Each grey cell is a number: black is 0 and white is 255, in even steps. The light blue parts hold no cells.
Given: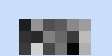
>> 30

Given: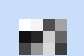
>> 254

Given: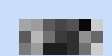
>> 165

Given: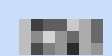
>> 190

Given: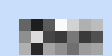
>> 100

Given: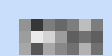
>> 147
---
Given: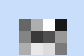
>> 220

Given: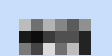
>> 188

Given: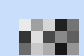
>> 23

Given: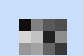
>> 100

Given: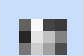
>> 161

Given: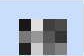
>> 108

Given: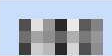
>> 80
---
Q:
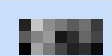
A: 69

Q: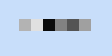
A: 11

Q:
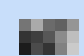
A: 75

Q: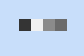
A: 52

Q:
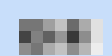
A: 194

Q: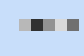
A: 49

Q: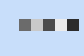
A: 201

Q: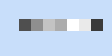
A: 172
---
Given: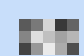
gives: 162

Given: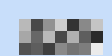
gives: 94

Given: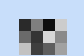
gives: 214

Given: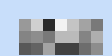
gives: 132

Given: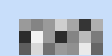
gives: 187

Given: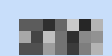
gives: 137
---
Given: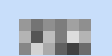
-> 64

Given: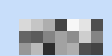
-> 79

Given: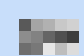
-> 189

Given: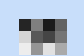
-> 225

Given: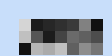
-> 141

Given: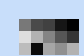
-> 144

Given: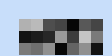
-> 144
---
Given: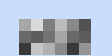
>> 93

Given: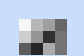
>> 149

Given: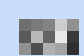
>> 186

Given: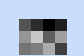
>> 200

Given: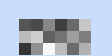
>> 207

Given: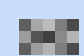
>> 85

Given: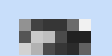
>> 201

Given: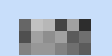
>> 161

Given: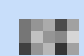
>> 193

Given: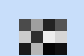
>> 46
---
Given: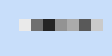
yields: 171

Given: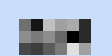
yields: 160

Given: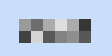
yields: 222

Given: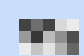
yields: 67

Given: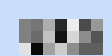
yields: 237

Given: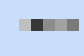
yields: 140

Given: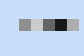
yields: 102

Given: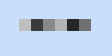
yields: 179

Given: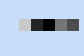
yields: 1
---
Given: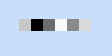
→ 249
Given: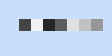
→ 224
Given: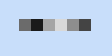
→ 217
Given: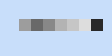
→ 198
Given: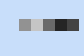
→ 106
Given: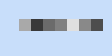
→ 224
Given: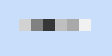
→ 191
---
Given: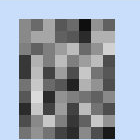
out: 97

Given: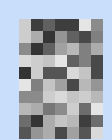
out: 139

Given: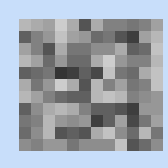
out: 161

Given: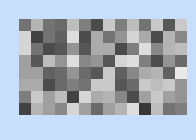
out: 201

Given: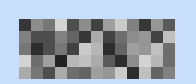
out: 90
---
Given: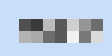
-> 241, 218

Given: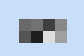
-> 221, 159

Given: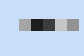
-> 198, 165

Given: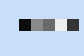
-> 238, 137

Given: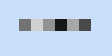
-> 209, 167

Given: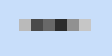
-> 198, 186

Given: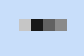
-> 198, 138
